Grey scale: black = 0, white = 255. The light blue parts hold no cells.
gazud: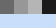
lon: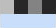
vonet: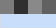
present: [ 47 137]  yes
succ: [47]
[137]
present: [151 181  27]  yes
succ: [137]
[97]
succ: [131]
[39]
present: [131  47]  no
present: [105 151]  yes

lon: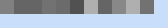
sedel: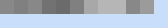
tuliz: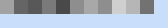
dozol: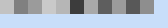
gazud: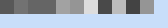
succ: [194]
[128]
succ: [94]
[155]
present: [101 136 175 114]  yes
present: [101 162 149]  yes
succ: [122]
[73]
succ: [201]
[182]

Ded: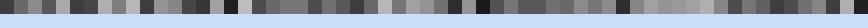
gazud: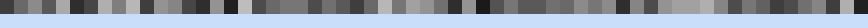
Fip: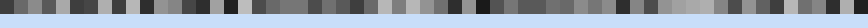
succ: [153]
[161]
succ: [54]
[161]
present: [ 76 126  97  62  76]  no
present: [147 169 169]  no

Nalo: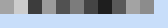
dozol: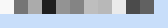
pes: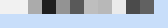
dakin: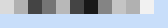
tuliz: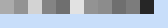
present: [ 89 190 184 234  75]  yes
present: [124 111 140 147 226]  no
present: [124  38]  yes
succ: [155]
[81]
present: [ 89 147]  no
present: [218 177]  yes
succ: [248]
[117]

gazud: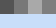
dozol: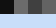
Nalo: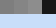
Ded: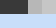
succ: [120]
[169]
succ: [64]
[99]

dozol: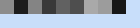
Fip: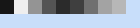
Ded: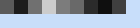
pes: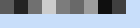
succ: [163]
[183]
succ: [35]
[112]
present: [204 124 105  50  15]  no

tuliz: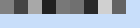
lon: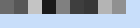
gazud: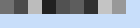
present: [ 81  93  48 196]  yes
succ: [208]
[99]
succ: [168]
[33]

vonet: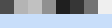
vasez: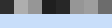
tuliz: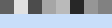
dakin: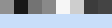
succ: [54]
[115]
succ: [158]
[108]
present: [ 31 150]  no

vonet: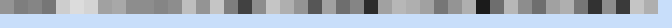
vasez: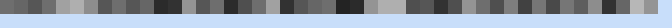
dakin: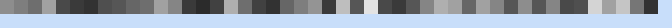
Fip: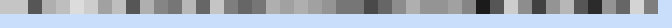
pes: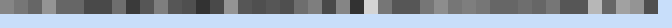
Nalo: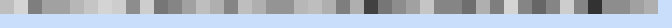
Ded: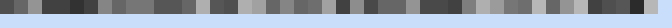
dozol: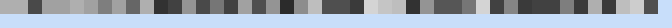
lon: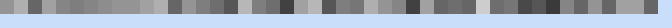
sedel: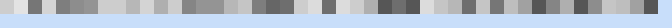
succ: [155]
[118]
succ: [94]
[141]
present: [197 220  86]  no
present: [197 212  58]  no
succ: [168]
[141]
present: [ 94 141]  yes
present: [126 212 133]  yes

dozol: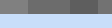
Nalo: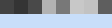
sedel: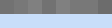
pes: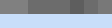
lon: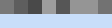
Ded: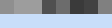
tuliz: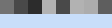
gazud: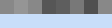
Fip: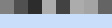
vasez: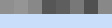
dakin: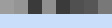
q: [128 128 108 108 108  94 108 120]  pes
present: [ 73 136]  no

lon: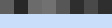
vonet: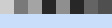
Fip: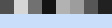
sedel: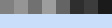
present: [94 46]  no
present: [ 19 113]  no
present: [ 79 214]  yes
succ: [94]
[39]
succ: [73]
[46]
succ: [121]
[164]

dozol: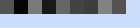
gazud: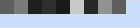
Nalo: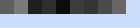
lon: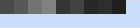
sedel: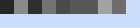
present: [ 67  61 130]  yes
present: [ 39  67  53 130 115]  no

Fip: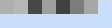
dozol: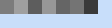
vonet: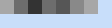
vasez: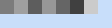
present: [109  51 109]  yes
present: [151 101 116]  yes
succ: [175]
[183]
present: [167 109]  yes
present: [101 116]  yes
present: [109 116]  no

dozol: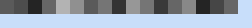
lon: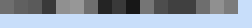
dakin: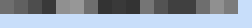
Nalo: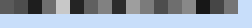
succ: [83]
[64]
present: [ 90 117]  yes
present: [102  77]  no
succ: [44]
[158]

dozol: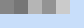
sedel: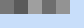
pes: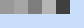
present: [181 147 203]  yes
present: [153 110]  no
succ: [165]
[125]
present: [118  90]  yes
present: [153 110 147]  no
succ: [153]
[165]
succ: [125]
[181]

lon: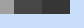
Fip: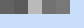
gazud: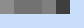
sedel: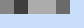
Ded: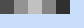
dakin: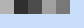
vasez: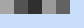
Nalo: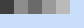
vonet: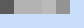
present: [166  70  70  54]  no
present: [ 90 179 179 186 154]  no

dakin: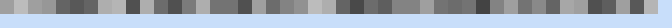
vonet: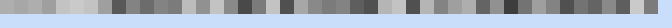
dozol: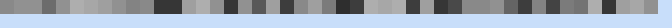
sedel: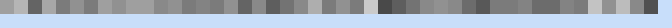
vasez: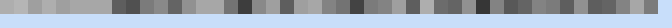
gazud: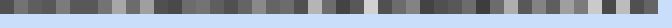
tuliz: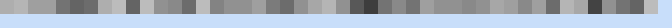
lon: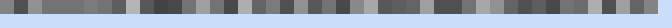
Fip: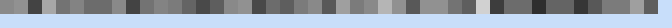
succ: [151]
[100]
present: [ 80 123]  yes
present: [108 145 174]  yes
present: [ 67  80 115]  no

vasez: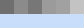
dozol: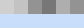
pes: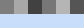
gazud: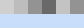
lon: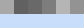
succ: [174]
[147]
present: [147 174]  no
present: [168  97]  yes
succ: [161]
[195]
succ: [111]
[139]
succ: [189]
[147]
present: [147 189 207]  no

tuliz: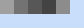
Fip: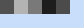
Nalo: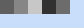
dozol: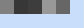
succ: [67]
[140]
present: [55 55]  no
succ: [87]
[67]
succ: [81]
[179]

